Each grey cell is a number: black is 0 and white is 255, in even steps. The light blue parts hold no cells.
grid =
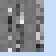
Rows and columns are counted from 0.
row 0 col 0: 126
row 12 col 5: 119
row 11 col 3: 123
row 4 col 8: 120
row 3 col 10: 140
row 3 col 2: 148
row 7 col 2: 62
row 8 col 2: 122
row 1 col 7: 123
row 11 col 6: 122
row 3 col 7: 119
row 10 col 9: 129
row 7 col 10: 167
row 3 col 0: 122
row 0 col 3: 121
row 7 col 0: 129
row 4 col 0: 117
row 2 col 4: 91
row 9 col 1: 115
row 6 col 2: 94
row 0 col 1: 123
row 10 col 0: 128
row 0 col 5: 118
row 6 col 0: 128
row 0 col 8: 113
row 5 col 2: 36
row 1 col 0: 125
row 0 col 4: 106
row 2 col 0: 114
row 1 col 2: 124
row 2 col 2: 221
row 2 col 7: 116
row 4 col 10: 95
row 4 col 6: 120
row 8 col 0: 123

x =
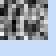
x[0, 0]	201
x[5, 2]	128
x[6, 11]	167
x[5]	[105, 135, 128, 1, 112, 200, 56, 139, 125, 70, 170, 218]
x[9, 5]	100
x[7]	[133, 72, 105, 15, 116, 180, 60, 66, 31, 75, 185, 170]
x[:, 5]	[196, 79, 116, 127, 220, 200, 198, 180, 215, 100]
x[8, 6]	142
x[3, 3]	79
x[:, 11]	[140, 38, 128, 154, 183, 218, 167, 170, 129, 84]
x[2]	[24, 43, 172, 115, 31, 116, 207, 122, 177, 135, 176, 128]
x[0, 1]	60
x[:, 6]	[89, 215, 207, 172, 172, 56, 46, 60, 142, 236]
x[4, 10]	71
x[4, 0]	149
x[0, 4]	155
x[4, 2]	191
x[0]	[201, 60, 112, 50, 155, 196, 89, 42, 17, 110, 128, 140]
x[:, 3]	[50, 196, 115, 79, 85, 1, 26, 15, 103, 166]
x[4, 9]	151
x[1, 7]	59
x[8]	[242, 96, 148, 103, 185, 215, 142, 80, 101, 159, 44, 129]
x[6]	[191, 110, 99, 26, 164, 198, 46, 74, 36, 87, 133, 167]
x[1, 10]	109
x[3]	[14, 52, 162, 79, 28, 127, 172, 125, 162, 111, 203, 154]
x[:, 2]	[112, 137, 172, 162, 191, 128, 99, 105, 148, 170]

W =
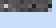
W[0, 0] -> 89
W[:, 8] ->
[85, 33, 68]
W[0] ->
[89, 68, 89, 89, 83, 60, 81, 76, 85, 79, 82, 75, 93]
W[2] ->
[92, 66, 92, 111, 83, 65, 75, 56, 68, 76, 84, 65, 170]
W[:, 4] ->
[83, 79, 83]
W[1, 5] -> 86
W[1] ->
[104, 202, 104, 87, 79, 86, 82, 103, 33, 95, 91, 85, 34]

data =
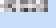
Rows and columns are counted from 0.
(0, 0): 251
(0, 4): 224
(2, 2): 204
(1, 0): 189
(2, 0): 242
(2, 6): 63
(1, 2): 100
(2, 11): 95
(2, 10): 170
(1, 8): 209

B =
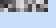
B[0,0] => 53
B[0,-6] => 127
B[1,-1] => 166
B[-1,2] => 84
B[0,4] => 201
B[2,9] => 99
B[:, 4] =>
[201, 201, 135]
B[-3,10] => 205
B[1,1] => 36
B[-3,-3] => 225
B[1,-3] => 57

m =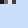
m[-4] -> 25
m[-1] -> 65

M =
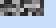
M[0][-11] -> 170
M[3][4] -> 161
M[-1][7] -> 189
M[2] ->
[126, 123, 151, 177, 130, 194, 30, 100, 113, 72, 97]
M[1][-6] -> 59
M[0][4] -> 172
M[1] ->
[43, 67, 82, 59, 140, 59, 186, 175, 169, 200, 58]
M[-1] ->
[164, 75, 29, 102, 161, 42, 42, 189, 39, 111, 79]
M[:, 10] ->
[53, 58, 97, 79]
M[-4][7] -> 79
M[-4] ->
[170, 42, 36, 168, 172, 43, 77, 79, 144, 133, 53]

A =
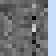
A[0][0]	123
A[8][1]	141
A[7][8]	214
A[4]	[109, 131, 66, 105, 97, 101, 68, 92, 5, 95, 93, 107]
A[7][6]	114
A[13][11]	93
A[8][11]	96
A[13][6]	113
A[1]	[78, 75, 77, 85, 104, 90, 82, 97, 168, 110, 85, 55]
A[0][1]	108
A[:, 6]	[97, 82, 133, 113, 68, 104, 77, 114, 118, 83, 114, 128, 104, 113]
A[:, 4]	[111, 104, 112, 106, 97, 105, 100, 109, 116, 105, 113, 111, 101, 112]
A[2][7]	117
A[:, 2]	[102, 77, 85, 112, 66, 144, 126, 134, 84, 129, 109, 146, 108, 102]
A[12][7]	112
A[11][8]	102
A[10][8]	15
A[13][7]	113
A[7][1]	115
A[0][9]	83
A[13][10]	122
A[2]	[67, 64, 85, 94, 112, 116, 133, 117, 125, 97, 92, 143]
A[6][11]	126
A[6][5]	87
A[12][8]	87
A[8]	[85, 141, 84, 106, 116, 118, 118, 131, 44, 100, 85, 96]
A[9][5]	102
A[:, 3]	[114, 85, 94, 87, 105, 94, 111, 98, 106, 111, 106, 86, 128, 126]
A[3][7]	91
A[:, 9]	[83, 110, 97, 96, 95, 116, 102, 67, 100, 113, 121, 44, 127, 109]
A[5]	[96, 121, 144, 94, 105, 122, 104, 87, 106, 116, 99, 118]

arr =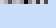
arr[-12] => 207
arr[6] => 14
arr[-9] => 176

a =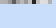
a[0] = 178
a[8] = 36
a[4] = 161
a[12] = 177

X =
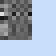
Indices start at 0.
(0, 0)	68
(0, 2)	92
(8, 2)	93
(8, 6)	96
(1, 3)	58
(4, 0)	23
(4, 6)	93
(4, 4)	75
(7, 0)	150
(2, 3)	105
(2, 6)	77
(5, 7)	108
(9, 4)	94
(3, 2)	126
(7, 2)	115
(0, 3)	122
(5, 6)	86
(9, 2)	103
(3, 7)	21
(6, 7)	63
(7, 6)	108
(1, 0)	142
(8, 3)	78
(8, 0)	135
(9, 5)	100
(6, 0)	161
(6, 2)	96
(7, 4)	118
